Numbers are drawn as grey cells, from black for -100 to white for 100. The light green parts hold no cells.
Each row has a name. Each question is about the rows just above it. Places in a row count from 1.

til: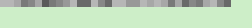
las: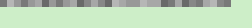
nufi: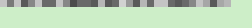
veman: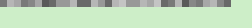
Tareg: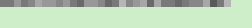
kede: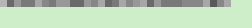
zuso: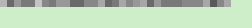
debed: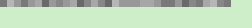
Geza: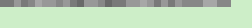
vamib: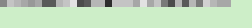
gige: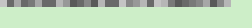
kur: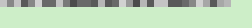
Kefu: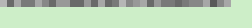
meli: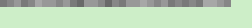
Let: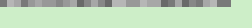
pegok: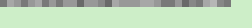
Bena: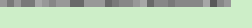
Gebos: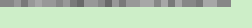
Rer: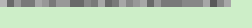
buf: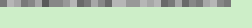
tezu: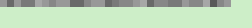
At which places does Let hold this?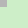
2 17 18 21 31
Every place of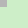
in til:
1 2 11 14 17 18 21 23 31

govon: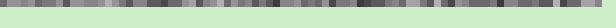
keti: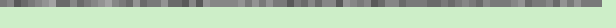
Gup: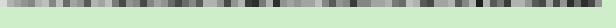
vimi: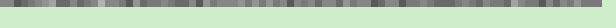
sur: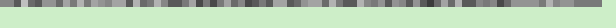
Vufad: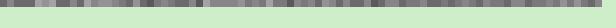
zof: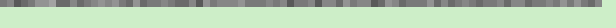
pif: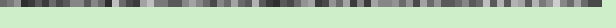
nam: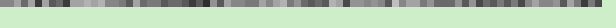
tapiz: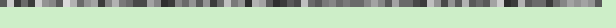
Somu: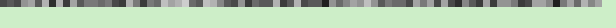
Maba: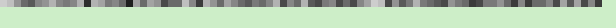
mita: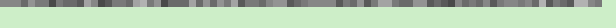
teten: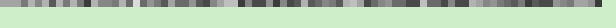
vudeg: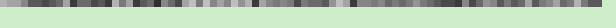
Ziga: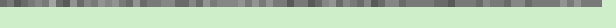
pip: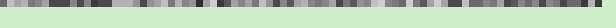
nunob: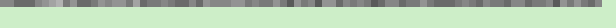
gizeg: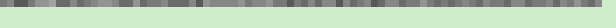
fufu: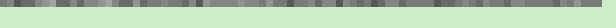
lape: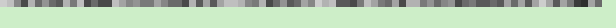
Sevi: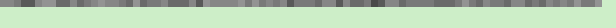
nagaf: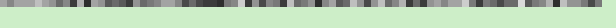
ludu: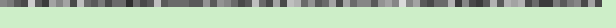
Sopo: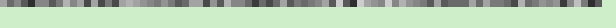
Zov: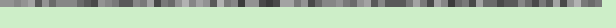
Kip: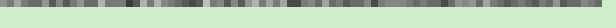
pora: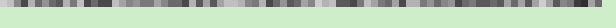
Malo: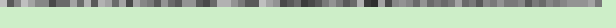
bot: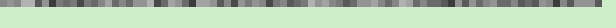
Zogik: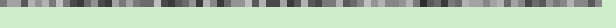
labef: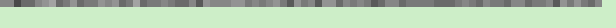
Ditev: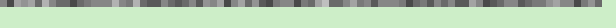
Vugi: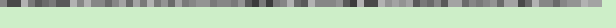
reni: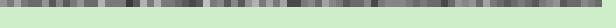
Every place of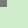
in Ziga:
2 5 7 14 18 22 23 31 36 38 40 41 43 44 51 59 60 61 62 66 67 68 71 72 77 78 79 80 82 84 85 86
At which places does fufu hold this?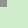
7 15 20 30 35 39 83

